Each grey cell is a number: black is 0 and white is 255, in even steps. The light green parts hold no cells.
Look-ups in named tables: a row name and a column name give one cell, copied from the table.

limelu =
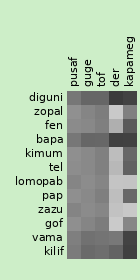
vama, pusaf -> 127
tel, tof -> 128
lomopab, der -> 196
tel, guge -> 137
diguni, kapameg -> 66
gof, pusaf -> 143
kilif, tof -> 110
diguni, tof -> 102
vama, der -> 120
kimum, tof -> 128

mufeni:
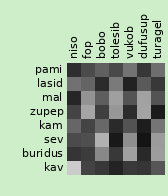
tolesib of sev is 25
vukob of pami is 115
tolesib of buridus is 56
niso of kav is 203
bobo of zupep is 63
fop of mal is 147
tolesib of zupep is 151
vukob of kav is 57
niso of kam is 102
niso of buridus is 53
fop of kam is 68
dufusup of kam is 29
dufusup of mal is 162
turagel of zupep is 27
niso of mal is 38
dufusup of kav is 53
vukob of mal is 84
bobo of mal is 94
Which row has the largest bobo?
sev

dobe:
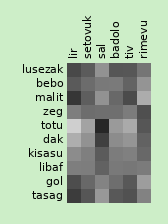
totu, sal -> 39
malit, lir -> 54
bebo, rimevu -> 148
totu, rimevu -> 86
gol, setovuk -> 104
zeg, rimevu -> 79
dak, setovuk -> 146
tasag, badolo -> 88
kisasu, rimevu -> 104
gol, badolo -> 110
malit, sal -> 146

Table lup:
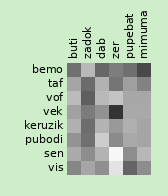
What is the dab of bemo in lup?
103
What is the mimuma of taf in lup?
130
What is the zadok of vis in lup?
166
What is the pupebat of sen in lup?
141
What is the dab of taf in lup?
178
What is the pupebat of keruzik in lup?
176
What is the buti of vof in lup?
187
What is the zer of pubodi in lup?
139
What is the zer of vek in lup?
52
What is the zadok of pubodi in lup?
112
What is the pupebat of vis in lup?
101
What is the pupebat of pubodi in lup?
169
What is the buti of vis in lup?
134
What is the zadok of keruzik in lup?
109
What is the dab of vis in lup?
143
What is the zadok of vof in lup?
95
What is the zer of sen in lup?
247
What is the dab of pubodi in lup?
205
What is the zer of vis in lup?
227
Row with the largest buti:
vof

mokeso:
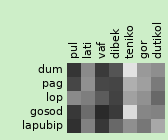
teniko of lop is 161
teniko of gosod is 219
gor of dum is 153
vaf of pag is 71
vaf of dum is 58
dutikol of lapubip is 168
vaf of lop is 92
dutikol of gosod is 130
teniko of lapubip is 143
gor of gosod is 134
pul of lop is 138
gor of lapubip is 119
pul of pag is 70
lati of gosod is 108
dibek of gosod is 58
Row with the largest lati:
pag

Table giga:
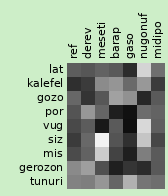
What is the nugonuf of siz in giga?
197
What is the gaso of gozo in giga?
145
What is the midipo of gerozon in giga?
89
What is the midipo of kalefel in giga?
59
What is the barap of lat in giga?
89
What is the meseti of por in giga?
101
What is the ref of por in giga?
84
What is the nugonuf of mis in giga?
126
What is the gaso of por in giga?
17
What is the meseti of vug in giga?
25
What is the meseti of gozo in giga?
87
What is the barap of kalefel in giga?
149
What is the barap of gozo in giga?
161
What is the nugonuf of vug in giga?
216
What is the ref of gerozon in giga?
138
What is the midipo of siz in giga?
71
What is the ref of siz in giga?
59
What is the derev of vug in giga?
92
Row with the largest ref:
gerozon

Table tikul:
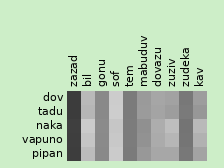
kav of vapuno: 177
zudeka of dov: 120
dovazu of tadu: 164
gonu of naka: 139
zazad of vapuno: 62
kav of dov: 157
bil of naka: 203
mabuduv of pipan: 152
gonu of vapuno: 138
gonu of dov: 137
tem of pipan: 123
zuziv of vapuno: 182
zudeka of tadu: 122
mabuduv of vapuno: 146
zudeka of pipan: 120
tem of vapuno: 124
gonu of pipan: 137
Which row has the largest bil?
naka

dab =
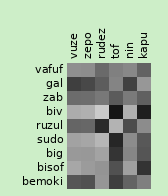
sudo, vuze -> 162
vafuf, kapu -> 99
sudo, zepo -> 166
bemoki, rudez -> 150
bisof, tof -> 81
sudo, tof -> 38
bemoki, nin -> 99
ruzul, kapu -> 140
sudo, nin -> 140
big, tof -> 52
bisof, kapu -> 51
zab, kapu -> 96
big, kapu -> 85

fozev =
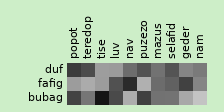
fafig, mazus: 108
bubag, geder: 168
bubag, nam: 195
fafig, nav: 42
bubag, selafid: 115
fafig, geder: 65
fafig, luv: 81
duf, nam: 122
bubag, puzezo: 64
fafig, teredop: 171
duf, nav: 109
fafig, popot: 156
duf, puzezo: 83
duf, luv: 155
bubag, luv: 74
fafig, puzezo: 176
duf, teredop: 76
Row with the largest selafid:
bubag

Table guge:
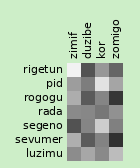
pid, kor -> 226
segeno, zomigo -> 128
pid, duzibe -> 125
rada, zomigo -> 145
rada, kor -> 119
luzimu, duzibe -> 167
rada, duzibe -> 135
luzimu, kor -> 137
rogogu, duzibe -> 90
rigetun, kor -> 151
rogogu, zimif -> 173
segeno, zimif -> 82
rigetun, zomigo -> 101
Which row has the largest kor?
pid

